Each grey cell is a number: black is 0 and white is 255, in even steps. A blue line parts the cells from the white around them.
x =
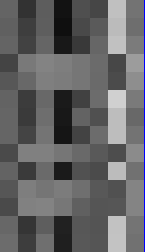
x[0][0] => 100
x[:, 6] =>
[192, 187, 193, 71, 75, 208, 189, 189, 77, 188, 81, 86, 194, 195]
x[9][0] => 99
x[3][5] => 107
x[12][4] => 87
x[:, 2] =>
[93, 94, 101, 131, 127, 104, 110, 116, 128, 106, 117, 131, 94, 111]
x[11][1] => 129
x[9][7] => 113
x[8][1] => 128
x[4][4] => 118
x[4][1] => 104
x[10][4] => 111
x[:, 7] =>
[115, 110, 123, 156, 142, 122, 104, 115, 139, 113, 132, 132, 116, 113]
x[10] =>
[86, 126, 117, 124, 111, 88, 81, 132]
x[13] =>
[108, 61, 111, 31, 88, 85, 195, 113]
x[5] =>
[99, 60, 104, 26, 65, 108, 208, 122]
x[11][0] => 74
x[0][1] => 50
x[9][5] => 75
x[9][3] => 26
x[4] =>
[87, 104, 127, 124, 118, 106, 75, 142]
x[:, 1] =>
[50, 62, 66, 121, 104, 60, 58, 68, 128, 58, 126, 129, 53, 61]
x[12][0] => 103
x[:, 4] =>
[79, 73, 57, 118, 118, 65, 99, 67, 105, 81, 111, 96, 87, 88]
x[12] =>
[103, 53, 94, 33, 87, 84, 194, 116]
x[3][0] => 68
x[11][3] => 119
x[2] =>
[100, 66, 101, 24, 57, 102, 193, 123]
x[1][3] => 15

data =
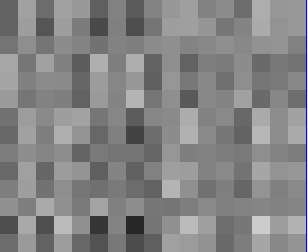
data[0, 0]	98
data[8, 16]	125
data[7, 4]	147
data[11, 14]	133
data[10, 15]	128
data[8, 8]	102
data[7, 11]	137
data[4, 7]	151
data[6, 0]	114
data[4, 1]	128
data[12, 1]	168
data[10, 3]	142
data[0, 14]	173
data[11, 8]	119
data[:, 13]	[109, 132, 136, 140, 142, 161, 104, 99, 121, 115, 102, 131, 119, 125]
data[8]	[125, 141, 133, 141, 101, 122, 116, 117, 102, 150, 127, 129, 124, 121, 142, 131, 125]
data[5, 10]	89
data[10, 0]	126
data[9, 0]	105
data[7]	[104, 161, 126, 175, 147, 103, 128, 67, 109, 140, 177, 137, 119, 99, 183, 141, 170]
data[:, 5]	[95, 73, 114, 175, 156, 154, 118, 103, 122, 95, 112, 163, 54, 82]
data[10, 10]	144
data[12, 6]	131
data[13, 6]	120
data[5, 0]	154
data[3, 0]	167
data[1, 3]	158
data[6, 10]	172
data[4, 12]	112
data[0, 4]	153
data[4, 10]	120
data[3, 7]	173
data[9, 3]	156
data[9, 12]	137
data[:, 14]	[173, 171, 146, 105, 118, 106, 170, 183, 142, 166, 147, 133, 204, 166]
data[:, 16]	[152, 152, 129, 115, 136, 110, 161, 170, 125, 151, 138, 133, 179, 148]

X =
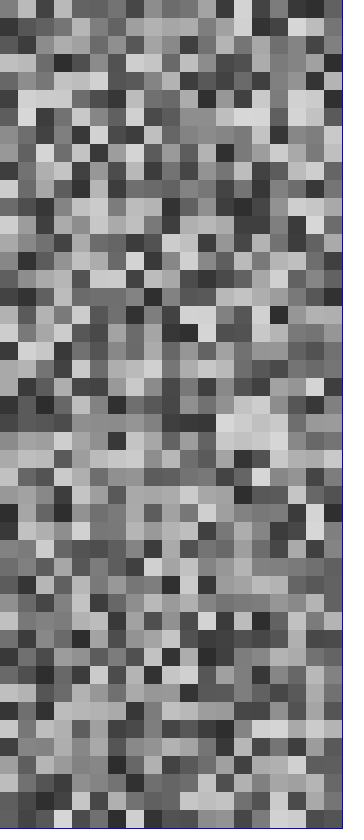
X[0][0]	126
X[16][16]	121
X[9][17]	206
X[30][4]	83
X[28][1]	166
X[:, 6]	[115, 99, 143, 82, 84, 55, 96, 74, 157, 76, 61, 124, 170, 101, 105, 203, 111, 112, 163, 136, 174, 153, 48, 139, 56, 198, 144, 89, 122, 121, 94, 93, 152, 103, 57, 77, 124, 76, 112, 170, 65, 85, 45, 115, 176, 46]
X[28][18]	47
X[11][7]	188
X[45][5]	112
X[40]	[199, 119, 189, 176, 94, 160, 65, 74, 126, 69, 87, 61, 46, 132, 208, 213, 169, 203, 180]
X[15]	[95, 141, 170, 182, 82, 201, 203, 66, 188, 168, 76, 54, 74, 98, 167, 208, 98, 134, 98]
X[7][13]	122
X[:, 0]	[126, 55, 88, 191, 103, 64, 93, 140, 152, 62, 204, 107, 206, 169, 135, 95, 67, 178, 205, 58, 169, 169, 53, 70, 139, 170, 193, 152, 46, 57, 130, 110, 92, 144, 192, 113, 57, 105, 191, 54, 199, 64, 159, 189, 94, 96]
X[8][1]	97
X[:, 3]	[185, 117, 173, 46, 194, 202, 114, 127, 110, 196, 93, 132, 171, 67, 147, 182, 188, 122, 204, 57, 66, 174, 103, 76, 206, 90, 202, 61, 46, 142, 102, 167, 96, 129, 124, 106, 156, 104, 107, 188, 176, 174, 154, 61, 67, 214]
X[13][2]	113
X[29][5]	119
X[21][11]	64
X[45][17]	76
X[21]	[169, 58, 92, 174, 71, 67, 153, 201, 139, 72, 120, 64, 137, 82, 64, 162, 149, 212, 62]
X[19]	[58, 210, 199, 57, 113, 84, 136, 106, 171, 103, 150, 99, 162, 113, 149, 150, 97, 82, 113]
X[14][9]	135
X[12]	[206, 156, 63, 171, 141, 199, 170, 191, 121, 62, 176, 184, 171, 63, 63, 127, 59, 215, 108]
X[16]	[67, 51, 96, 188, 107, 111, 111, 131, 47, 130, 86, 89, 184, 195, 174, 157, 121, 87, 49]
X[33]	[144, 105, 70, 129, 195, 61, 103, 142, 185, 154, 176, 132, 116, 122, 125, 150, 137, 180, 98]
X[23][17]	153
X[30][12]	105
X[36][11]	45
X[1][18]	117
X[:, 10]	[116, 172, 64, 190, 61, 172, 142, 131, 93, 70, 131, 97, 176, 192, 208, 76, 86, 210, 48, 150, 173, 120, 144, 57, 157, 110, 115, 203, 119, 190, 81, 193, 203, 176, 75, 81, 173, 208, 52, 184, 87, 164, 89, 109, 198, 79]
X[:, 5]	[97, 126, 107, 139, 209, 77, 134, 210, 57, 151, 182, 203, 199, 108, 172, 201, 111, 86, 73, 84, 108, 67, 130, 140, 144, 187, 110, 158, 112, 119, 78, 124, 121, 61, 188, 163, 92, 203, 151, 178, 160, 169, 135, 132, 71, 112]
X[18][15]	181
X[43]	[189, 113, 84, 61, 143, 132, 115, 49, 111, 101, 109, 195, 79, 177, 128, 166, 160, 181, 104]

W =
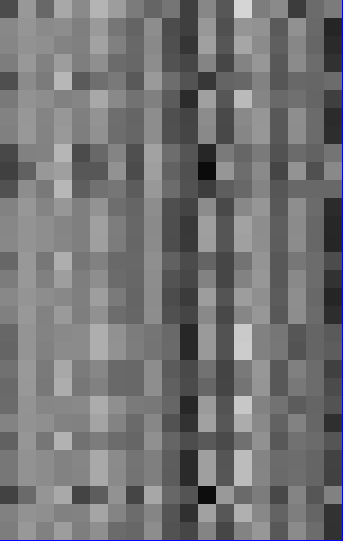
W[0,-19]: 76
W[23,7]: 106
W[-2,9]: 84
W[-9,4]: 119
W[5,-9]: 43
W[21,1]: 152
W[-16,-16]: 174
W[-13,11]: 137
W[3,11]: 132
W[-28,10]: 53
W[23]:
[131, 146, 143, 130, 129, 164, 131, 106, 135, 82, 50, 161, 87, 172, 137, 98, 130, 102, 47]
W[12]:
[135, 147, 142, 133, 127, 160, 125, 103, 138, 78, 56, 159, 85, 162, 141, 94, 139, 103, 39]
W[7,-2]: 107
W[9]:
[64, 97, 152, 159, 87, 87, 146, 75, 159, 98, 80, 11, 150, 109, 138, 69, 147, 80, 137]
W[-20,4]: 94
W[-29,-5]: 146
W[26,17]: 101
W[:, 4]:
[138, 127, 128, 126, 90, 133, 127, 126, 75, 87, 94, 127, 127, 127, 118, 126, 127, 126, 139, 139, 123, 119, 137, 129, 113, 134, 133, 68, 130, 126]
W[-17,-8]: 158
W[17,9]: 80
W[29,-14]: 143
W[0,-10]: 117
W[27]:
[66, 106, 149, 169, 68, 93, 146, 69, 167, 103, 84, 13, 153, 106, 124, 72, 132, 86, 129]
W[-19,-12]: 101
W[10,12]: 94
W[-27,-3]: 139
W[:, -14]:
[180, 154, 162, 143, 111, 168, 147, 145, 104, 87, 113, 147, 160, 159, 129, 142, 158, 145, 174, 174, 135, 129, 172, 164, 124, 169, 169, 93, 165, 143]
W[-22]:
[72, 129, 130, 182, 75, 104, 132, 79, 162, 109, 85, 38, 122, 102, 122, 82, 107, 98, 116]
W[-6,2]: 118
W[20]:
[113, 153, 122, 168, 123, 135, 105, 104, 141, 91, 73, 114, 68, 121, 151, 88, 128, 108, 64]
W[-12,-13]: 145
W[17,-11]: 141
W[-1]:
[125, 152, 129, 157, 126, 143, 107, 103, 141, 82, 70, 132, 70, 131, 151, 88, 139, 108, 49]
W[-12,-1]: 90

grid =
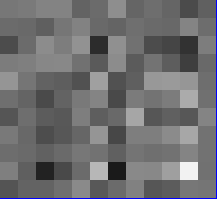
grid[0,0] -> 119
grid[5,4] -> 121
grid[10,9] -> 92
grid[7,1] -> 104
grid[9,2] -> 34
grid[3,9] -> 93
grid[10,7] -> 129
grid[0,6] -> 142
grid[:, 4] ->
[99, 130, 146, 113, 81, 121, 126, 102, 119, 107, 138]
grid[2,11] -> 125
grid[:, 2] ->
[131, 95, 140, 135, 98, 74, 92, 77, 97, 34, 99]
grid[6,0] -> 85
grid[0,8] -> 110
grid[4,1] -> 117
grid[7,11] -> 114
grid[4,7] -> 95
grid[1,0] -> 107
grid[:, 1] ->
[122, 105, 107, 127, 117, 100, 110, 104, 106, 95, 99]
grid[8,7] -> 116
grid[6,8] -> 86
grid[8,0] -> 109
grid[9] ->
[127, 95, 34, 73, 107, 183, 26, 137, 136, 159, 242, 113]
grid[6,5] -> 94
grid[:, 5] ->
[107, 105, 44, 90, 160, 132, 94, 149, 114, 183, 88]
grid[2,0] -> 76
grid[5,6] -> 73
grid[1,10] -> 132
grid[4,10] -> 150
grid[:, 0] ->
[119, 107, 76, 124, 149, 111, 85, 121, 109, 127, 84]
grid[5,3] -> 99
